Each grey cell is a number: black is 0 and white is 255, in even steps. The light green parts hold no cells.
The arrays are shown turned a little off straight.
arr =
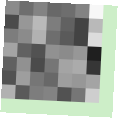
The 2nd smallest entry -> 54
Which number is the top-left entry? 139
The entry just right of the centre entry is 139
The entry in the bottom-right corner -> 206
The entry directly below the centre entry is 118
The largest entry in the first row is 247
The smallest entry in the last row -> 82
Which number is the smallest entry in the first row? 104
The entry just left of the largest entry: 131
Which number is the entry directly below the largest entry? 185
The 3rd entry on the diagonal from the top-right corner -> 90
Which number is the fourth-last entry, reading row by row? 131
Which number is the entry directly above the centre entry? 110
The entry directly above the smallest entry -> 220
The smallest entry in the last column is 31

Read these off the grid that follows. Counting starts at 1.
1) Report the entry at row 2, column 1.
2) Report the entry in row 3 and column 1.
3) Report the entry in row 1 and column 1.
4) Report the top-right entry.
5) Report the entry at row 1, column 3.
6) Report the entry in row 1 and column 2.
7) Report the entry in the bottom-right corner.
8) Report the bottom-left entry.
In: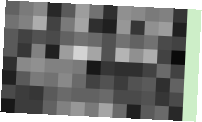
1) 114
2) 90
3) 98
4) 54
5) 137
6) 122
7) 40
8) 24

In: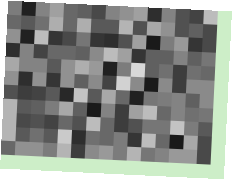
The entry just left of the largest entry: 124
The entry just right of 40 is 195
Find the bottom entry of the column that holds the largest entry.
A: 180
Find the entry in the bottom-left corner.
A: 104
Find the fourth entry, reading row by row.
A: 160
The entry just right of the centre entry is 210
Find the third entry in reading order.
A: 131
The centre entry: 67
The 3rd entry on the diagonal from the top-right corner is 153
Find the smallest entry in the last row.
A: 61
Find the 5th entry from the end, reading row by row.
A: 118
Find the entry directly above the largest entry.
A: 53
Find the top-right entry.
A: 188
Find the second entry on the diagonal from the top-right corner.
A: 96
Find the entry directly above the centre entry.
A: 33
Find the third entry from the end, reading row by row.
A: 153
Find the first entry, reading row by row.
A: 124
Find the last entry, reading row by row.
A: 73
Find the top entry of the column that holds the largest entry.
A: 160
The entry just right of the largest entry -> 96
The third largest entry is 202
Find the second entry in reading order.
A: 33
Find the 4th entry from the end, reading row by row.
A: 131
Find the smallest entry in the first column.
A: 46
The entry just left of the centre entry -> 138
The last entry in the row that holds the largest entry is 104

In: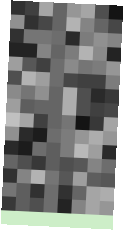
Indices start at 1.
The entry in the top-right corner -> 20
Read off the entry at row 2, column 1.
144
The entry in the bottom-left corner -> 56
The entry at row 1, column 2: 64
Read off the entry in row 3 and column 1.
49
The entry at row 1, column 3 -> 165
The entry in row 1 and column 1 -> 49
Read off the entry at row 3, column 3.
117
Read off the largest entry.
192
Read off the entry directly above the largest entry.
158
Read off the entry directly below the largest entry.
144

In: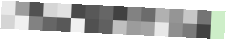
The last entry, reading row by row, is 65
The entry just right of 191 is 156
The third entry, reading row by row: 81
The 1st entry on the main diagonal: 232
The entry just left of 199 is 149
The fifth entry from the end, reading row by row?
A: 163
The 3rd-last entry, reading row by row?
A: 143
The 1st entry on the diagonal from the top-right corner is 116

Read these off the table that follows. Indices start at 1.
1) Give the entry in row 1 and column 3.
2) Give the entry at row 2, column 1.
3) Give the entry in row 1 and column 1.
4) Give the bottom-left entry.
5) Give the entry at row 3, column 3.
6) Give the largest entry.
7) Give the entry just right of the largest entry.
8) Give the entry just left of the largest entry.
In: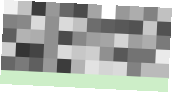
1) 60
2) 130
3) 240
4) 103
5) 173
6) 255
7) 152
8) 165
